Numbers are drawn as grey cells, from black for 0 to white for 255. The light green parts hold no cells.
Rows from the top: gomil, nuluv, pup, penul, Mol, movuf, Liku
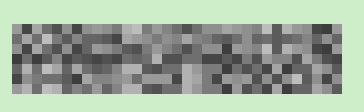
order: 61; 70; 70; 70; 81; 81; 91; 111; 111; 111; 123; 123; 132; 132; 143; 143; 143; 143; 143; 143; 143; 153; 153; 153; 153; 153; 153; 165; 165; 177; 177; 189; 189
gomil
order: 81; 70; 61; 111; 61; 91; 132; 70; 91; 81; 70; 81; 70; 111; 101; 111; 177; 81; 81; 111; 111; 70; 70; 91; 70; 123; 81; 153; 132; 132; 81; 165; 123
penul
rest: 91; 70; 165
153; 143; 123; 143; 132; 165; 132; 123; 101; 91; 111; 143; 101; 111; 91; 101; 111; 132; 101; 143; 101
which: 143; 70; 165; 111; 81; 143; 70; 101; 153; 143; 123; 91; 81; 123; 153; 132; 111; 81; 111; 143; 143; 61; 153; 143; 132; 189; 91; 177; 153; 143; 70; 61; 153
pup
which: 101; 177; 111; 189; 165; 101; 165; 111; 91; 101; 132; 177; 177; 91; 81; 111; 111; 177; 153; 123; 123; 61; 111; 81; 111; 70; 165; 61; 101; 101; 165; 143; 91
Mol
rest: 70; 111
101; 111; 177; 81; 81; 111; 111; 70; 70; 91; 70; 123; 81; 153; 132; 132; 81; 165; 123; 81; 70

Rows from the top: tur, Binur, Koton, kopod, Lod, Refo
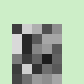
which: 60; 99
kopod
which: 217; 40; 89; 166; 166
Binur
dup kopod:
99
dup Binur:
166
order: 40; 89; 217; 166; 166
Binur
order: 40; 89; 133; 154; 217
Koton

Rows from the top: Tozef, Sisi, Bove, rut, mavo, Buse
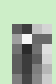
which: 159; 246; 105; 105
Sisi
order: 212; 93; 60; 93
rut

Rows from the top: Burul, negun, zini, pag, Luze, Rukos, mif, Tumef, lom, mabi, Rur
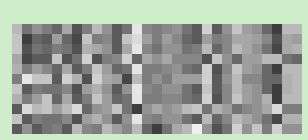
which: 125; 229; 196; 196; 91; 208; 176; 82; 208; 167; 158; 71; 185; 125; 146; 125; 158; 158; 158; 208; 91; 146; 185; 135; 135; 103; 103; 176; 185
Rukos
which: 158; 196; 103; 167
Tumef
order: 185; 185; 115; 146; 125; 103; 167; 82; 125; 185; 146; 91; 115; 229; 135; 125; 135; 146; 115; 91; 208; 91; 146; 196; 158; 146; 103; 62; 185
Burul
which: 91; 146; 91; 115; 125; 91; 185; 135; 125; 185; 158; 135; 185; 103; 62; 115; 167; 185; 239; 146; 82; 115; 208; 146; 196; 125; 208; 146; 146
Rur
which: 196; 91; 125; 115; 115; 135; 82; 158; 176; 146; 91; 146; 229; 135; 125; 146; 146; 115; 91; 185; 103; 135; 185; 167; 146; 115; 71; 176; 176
mabi

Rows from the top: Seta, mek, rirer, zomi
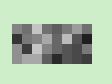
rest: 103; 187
84; 31
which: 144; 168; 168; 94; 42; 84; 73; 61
zomi

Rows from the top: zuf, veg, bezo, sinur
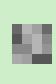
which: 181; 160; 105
zuf
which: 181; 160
zuf
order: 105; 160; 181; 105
zuf
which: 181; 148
bezo
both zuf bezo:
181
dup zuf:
105

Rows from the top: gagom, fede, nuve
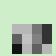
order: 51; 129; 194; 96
fede
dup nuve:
183
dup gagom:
183
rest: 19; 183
96; 183

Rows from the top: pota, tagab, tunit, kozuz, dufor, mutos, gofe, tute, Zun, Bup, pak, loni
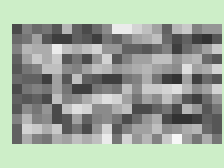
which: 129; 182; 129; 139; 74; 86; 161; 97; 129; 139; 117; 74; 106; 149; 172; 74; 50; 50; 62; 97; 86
Bup
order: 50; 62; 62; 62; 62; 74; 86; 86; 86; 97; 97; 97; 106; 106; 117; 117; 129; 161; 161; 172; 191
tagab
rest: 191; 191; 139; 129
161; 191; 182; 149; 161; 172; 182; 161; 149; 139; 223; 161; 172; 211

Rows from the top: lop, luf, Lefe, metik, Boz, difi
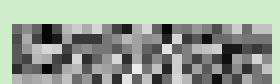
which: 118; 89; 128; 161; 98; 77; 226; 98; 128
Lefe
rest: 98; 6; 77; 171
183; 89; 171; 161; 140; 89; 238; 118; 193; 37; 205; 67; 161; 89; 161; 46; 140; 46; 118; 193
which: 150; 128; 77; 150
lop
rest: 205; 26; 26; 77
56; 77
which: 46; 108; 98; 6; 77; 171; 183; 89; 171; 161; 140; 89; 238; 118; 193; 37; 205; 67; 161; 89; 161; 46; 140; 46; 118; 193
Boz

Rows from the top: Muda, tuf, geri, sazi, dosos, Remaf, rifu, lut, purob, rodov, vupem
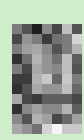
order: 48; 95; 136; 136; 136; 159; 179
purob
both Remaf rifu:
104
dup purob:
136

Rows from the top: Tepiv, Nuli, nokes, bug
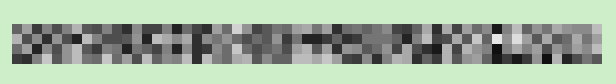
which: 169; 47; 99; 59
bug
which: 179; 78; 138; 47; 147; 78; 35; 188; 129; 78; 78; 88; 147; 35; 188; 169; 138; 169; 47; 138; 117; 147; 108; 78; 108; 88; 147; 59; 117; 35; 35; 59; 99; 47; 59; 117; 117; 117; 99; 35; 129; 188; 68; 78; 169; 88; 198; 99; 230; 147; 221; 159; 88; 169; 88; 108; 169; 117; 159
Nuli
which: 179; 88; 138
bug

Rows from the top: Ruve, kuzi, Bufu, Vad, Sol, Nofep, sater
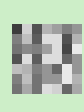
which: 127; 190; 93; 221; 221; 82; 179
kuzi
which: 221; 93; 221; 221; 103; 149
Vad
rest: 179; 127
149; 103; 233; 149
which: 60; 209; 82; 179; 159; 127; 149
Ruve
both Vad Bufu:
221
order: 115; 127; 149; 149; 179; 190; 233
Nofep

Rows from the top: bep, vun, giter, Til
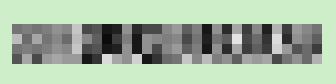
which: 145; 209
Til
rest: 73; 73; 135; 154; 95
126; 23; 145; 43; 166; 61; 135; 32; 178; 61; 154; 135; 116
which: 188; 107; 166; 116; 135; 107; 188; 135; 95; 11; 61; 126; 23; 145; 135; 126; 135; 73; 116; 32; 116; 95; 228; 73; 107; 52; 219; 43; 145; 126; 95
vun

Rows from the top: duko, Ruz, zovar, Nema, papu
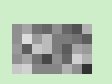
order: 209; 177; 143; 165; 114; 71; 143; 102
Nema
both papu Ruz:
143
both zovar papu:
199

